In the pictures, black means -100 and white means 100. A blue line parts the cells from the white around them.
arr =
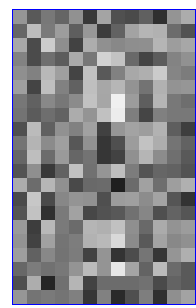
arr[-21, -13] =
18
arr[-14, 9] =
-46
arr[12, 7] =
-76
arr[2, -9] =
-48
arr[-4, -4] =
-8
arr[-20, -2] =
-15
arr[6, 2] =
7
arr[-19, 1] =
-41
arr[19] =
[-39, 36, -71, -12, 42, -48, -15, -15, -15, -11, -42, -22, -30]
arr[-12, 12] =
-23
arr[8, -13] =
-38
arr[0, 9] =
-25
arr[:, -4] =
[-25, 42, 12, -47, 37, -10, -26, -46, 23, 52, 42, -34, 26, 10, 5, -18, -30, -8, -22, -11, -1]
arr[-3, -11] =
-11
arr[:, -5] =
[-42, 28, 11, -18, 32, 15, 22, -1, 28, 22, 13, -3, -16, 25, -11, 12, 9, -40, 29, -15, -38]
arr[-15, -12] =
-24
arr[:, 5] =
[-56, 19, 36, -7, 51, 50, 52, 16, 26, 14, -10, -11, -18, 14, -44, 42, 40, -48, 47, -48, -58]
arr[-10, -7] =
17
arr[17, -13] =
24
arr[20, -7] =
1
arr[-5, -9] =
-2
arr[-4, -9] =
-3
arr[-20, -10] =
23
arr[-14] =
[-10, -29, -14, -23, 35, 16, 51, 85, -1, -46, 0, -6, -6]
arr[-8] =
[-42, 56, -42, 6, 16, 14, -38, 22, 25, 10, 28, -33, -60]
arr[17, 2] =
7
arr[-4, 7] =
-60
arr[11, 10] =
-20
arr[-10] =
[-35, 12, -55, -23, 51, -11, 17, 49, -3, -34, -20, -23, -35]
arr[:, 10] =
[-63, 39, 42, -28, 59, 39, 42, 0, 40, 36, 10, -20, -14, 28, -38, 34, 28, -58, 47, -42, -63]
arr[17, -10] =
-10
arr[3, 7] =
53
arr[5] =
[25, -47, 50, 1, -24, 50, 31, 43, 15, -10, 39, 15, 18]

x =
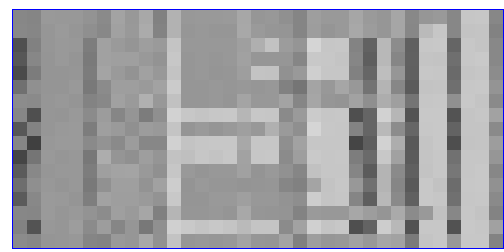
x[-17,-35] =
6
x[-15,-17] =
52
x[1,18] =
18
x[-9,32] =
54
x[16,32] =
56
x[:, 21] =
[24, 23, 67, 57, 62, 29, 30, 59, 67, 55, 58, 51, 29, 61, 21, 63, 24]
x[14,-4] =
6
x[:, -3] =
[55, 53, 56, 56, 54, 56, 57, 54, 54, 53, 55, 55, 56, 55, 56, 57, 56]
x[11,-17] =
20
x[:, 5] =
[15, 12, -2, -4, -3, -5, 3, 9, -2, 8, -6, -2, -5, -1, 15, 9, 4]
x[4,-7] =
-25
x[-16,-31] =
18
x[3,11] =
56
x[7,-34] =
-38
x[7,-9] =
65
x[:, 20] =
[4, 4, 17, 5, 20, -8, 5, 21, 12, 27, 24, 5, 1, 11, 3, 27, 0]
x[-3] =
[6, 5, 21, 18, 20, 15, 10, 25, 21, 30, 0, 42, 18, 18, 19, 17, 32, 18, 17, 16, 3, 21, 19, 19, 31, 23, 17, 33, 9, 20, 51, 6, 56, 53, 3]
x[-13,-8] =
18
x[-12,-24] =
59
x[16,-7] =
-4
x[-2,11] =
63
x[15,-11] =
-38
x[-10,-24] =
65
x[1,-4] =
6
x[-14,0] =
-32
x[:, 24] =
[30, 32, 3, 5, 1, 19, 27, -38, 3, -46, -2, 4, 19, 4, 31, -38, 27]
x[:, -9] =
[18, 18, 44, 44, 49, 41, 36, 65, 45, 65, 57, 41, 41, 44, 17, 61, 30]
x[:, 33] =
[56, 54, 54, 58, 55, 57, 54, 55, 54, 54, 55, 57, 57, 56, 53, 55, 56]
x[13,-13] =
54
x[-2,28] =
-36
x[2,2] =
18
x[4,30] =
55
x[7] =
[5, -38, 18, 17, 20, 9, 22, 5, 17, -3, 12, 65, 56, 54, 56, 57, 43, 56, 55, 8, 21, 59, 55, 56, -38, -21, 65, 43, -35, 57, 57, -35, 54, 55, 27]
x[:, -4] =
[6, 6, -21, -13, -17, -13, 13, -35, -22, -39, -11, -7, -15, -12, 6, -36, 19]
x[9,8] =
22
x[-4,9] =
21

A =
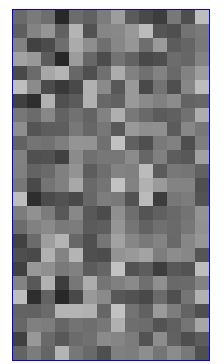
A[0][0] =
-17
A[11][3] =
0
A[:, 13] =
[48, -4, -5, 3, 23, 48, -19, 36, -7, -1, 26, -24, -38, -35, 15, 14, 18, -33, 48, 2, 39, -38, 30, -28, -38]
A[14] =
[-3, 14, -3, -31, 7, -31, -40, 12, -14, -34, -25, -18, -10, 15]
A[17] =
[-39, -43, 39, 3, 41, -38, -40, 15, 20, 28, -2, 10, 6, -33]
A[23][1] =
19
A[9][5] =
15
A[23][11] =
-24
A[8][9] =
11
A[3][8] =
-23
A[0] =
[-17, -4, -14, -69, -15, -24, -3, 23, -29, -43, -52, -6, -39, 48]
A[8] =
[11, -34, -27, -26, -6, -20, -7, -31, 20, 11, 12, -29, 6, -7]
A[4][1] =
-16
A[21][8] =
-10
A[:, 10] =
[-52, -33, 21, -39, 2, -10, 0, -29, 12, -5, 0, -29, 21, -52, -25, -13, 3, -2, -52, 12, -16, 21, -35, 10, -8]
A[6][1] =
-64
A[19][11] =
-18
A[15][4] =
-3
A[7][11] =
-25
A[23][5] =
-12
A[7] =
[-7, -16, 6, -23, -11, -22, 2, 37, -6, -18, -29, -25, -11, 36]
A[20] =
[49, -64, -22, -69, -43, 20, 8, -31, -36, -43, -16, -38, -8, 39]
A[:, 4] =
[-15, 41, 34, 22, -19, -43, -29, -11, -6, 16, 9, 15, 32, -43, 7, -3, -19, 41, 1, -7, -43, 41, -10, -16, -7]
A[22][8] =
-14
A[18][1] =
19
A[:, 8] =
[-29, 19, 18, -23, 1, 20, 20, -6, 20, -25, 9, 0, 2, -36, -14, -8, 5, 20, -36, 8, -36, -10, -14, -3, -2]
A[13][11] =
-7
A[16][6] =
-8
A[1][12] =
-10

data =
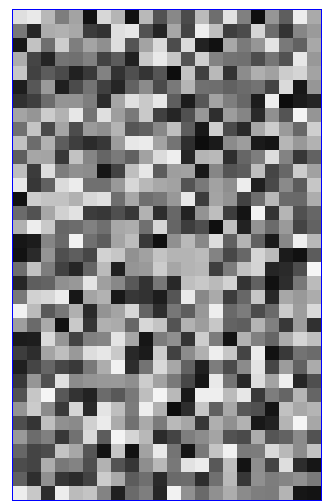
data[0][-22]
75
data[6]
[-62, -51, -15, 16, 15, -1, -66, 30, 76, 58, 82, -26, -78, -32, 28, -1, -19, -78, 86, -90, -79, -72]
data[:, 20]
[86, 5, -24, 82, 67, -82, -79, 91, -19, 19, -57, 61, -29, -18, -37, -47, 87, -87, -39, -6, 20, 23, 22, 67, -10, -24, -70, 43, 32, 92, 9, 10, -65, 13, -83]
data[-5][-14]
67
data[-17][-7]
-3
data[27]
[-36, 55, 92, -31, -60, -73, -16, -31, -5, 49, 91, 45, -81, 87, 87, 47, 81, -55, -2, -21, 43, -21]
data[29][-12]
-4
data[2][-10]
72
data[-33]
[-81, 52, -13, 61, -1, 29, 12, 74, -34, 28, 71, -40, 72, -73, -87, 32, -4, 18, 79, -5, -24, 32]
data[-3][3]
-6
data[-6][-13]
33
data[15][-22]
39
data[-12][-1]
50
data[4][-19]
-42
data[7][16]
4
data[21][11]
-7
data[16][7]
29
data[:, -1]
[33, 21, 32, 19, 28, 18, -72, 17, 62, 40, -23, 26, 55, 36, -20, -23, 44, -28, 92, 47, 35, 70, -62, 50, -16, 34, -38, -21, 41, 31, -36, 53, -83, -4, -85]
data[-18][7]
55
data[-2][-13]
-13
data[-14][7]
29
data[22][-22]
24
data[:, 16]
[0, -41, -4, -12, 10, -16, -19, 4, -68, 23, -20, -27, 86, -48, -84, -73, 41, -19, 51, -60, -19, -3, -26, 40, -47, 9, -69, 81, -32, 40, -42, -4, -85, -57, 9]
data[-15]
[-6, 64, 69, 84, -82, 29, 40, -81, -57, -61, -77, -33, 83, 7, 33, -53, -19, 55, -69, 31, 20, 35]
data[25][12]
-23
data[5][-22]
-77
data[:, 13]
[47, 86, -73, 62, -50, -12, -32, 19, -81, -90, 41, -81, -5, -53, 15, -39, 7, 47, 44, 57, 7, 19, 23, 61, 38, -76, -83, 87, 55, -57, 10, -5, 85, -65, -17]
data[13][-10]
82
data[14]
[-16, -36, 31, 64, 77, -53, -57, -38, -57, 40, -65, -19, -73, 15, 49, -52, -84, 90, -59, 42, -37, -20]
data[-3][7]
-35
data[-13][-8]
56
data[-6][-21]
-59
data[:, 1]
[83, -70, 52, -46, -49, -32, -51, 17, 54, -15, 30, -54, -57, 61, -36, 86, -78, -67, 52, -26, 64, 47, -17, -77, -65, -46, 18, 55, 59, -59, -15, -47, -47, -64, 57]

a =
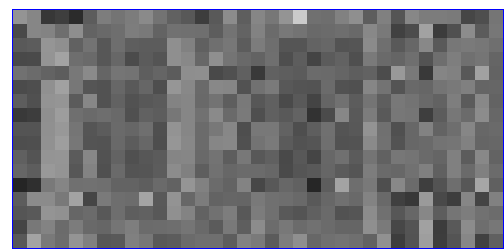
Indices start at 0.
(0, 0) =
16
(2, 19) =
-33
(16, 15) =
-27
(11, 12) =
0
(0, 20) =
59
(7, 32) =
-16
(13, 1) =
9
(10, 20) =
-31
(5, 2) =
13
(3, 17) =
-22
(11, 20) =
-33
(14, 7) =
-14
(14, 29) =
6
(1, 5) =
-22
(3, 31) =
-1
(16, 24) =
-13
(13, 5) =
-46
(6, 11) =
3
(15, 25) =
12
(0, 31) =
-4
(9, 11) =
18
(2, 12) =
1
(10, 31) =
0
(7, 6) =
-14
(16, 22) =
-12
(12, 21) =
-70
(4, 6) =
-21
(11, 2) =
20
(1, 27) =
-49
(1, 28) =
-40
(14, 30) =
-27
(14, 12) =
3
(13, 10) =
-30
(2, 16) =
-28
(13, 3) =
-5
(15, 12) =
-8
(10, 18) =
-25
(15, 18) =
-15
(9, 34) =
-19

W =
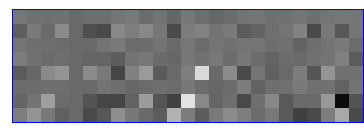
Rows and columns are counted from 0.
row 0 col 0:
-7
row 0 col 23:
-7
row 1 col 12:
-3
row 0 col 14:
-19
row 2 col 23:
-4
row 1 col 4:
-18
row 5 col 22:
-11
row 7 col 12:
-3
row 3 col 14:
-5
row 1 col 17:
-23
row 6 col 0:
-20
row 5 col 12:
-6
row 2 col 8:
-15
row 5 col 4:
-18
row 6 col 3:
-16
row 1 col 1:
-4
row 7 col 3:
-25
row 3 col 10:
-16
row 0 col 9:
-15
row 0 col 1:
-11
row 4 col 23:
-12
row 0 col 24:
-8
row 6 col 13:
7
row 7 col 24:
-42
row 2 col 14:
-9
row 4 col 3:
16
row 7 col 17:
-16
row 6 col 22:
20
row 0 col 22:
-9
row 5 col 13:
-15
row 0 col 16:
-10
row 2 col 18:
-14
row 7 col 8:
-6
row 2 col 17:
-9
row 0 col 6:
-14
